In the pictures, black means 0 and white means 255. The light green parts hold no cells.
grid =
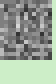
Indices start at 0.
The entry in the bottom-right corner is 68
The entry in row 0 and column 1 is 127
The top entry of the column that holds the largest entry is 99
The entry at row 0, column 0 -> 127
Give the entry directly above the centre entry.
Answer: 142
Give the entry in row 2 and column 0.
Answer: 127
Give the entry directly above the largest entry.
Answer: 186
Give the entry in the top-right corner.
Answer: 155
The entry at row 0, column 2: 127
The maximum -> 214
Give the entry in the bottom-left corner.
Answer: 127
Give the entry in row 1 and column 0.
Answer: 186
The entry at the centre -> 186
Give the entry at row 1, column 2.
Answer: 112
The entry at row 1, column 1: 84
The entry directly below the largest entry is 171
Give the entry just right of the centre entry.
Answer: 99
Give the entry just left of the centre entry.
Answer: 112
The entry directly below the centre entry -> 127
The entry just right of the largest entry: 112

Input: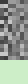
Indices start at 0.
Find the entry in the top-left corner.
60
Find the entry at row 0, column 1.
60
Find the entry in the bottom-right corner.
116
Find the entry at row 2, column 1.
73
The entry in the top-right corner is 116
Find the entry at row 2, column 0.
100
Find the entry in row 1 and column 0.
184
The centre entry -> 128
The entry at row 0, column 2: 156
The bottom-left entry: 73
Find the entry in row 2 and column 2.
170
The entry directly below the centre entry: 100
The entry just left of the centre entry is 73

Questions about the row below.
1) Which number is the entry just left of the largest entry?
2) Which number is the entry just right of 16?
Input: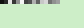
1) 144
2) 42

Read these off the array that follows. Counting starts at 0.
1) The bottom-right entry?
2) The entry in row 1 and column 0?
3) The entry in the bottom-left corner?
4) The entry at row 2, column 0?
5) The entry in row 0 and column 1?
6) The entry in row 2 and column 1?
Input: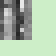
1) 136
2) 67
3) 108
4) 81
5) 149
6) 205

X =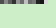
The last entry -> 216
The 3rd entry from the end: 35
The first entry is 78
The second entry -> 137
